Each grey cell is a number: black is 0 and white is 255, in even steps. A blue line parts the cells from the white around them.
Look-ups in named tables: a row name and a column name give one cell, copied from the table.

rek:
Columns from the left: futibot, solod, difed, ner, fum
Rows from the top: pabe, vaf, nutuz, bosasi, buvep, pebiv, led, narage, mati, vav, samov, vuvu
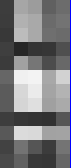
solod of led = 215
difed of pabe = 156
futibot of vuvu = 73
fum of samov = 116
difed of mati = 51
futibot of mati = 61
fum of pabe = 108
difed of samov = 85
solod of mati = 54
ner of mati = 49
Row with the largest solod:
pebiv

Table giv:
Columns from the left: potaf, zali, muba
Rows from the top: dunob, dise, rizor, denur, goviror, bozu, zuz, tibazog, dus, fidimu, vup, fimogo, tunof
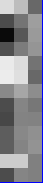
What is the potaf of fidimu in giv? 93
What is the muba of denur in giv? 149
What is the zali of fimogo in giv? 204
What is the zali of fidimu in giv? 136
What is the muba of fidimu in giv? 144
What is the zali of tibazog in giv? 133

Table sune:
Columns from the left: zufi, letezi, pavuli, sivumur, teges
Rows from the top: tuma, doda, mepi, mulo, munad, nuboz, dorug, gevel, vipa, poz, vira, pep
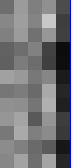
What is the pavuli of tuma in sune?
127
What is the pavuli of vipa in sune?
89
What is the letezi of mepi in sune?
155
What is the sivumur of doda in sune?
200
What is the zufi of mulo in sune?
98
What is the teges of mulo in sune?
12
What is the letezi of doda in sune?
158
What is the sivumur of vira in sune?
91
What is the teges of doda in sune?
62
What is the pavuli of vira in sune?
106
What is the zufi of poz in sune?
120
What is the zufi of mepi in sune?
128
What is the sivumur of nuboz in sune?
134
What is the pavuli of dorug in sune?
106
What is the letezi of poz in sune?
170

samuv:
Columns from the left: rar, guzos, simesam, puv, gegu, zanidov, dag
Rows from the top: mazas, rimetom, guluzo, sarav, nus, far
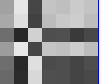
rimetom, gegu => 200
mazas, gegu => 191
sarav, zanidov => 205
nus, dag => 78
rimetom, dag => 189
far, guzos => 44
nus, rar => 110

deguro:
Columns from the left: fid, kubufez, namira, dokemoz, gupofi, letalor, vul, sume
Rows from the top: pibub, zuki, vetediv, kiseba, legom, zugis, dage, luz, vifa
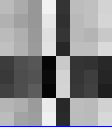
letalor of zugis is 53
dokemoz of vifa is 240
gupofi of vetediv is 53
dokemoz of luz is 234
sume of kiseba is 218
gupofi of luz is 40
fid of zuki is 177
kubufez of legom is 79
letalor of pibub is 189
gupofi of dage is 212
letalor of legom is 52
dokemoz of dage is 5
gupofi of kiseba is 39

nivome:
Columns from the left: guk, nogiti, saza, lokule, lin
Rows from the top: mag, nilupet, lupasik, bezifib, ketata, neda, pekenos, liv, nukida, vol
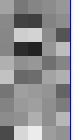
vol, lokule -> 157
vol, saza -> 236
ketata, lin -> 133
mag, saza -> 133
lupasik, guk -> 135
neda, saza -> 109
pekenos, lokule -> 148

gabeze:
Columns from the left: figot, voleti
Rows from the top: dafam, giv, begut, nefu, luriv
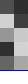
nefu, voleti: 210
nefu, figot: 47
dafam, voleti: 46
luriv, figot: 101
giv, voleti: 63
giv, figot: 209
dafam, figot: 79
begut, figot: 150
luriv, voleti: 167

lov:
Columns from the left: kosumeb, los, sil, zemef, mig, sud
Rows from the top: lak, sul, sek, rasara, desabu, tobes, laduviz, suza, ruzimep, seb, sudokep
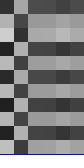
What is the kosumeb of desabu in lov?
185
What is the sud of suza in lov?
64
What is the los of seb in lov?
177
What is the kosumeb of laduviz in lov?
183
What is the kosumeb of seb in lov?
34
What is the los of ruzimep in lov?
68
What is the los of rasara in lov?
176
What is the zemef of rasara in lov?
67
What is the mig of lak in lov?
65
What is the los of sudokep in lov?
60
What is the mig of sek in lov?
184
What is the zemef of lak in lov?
75

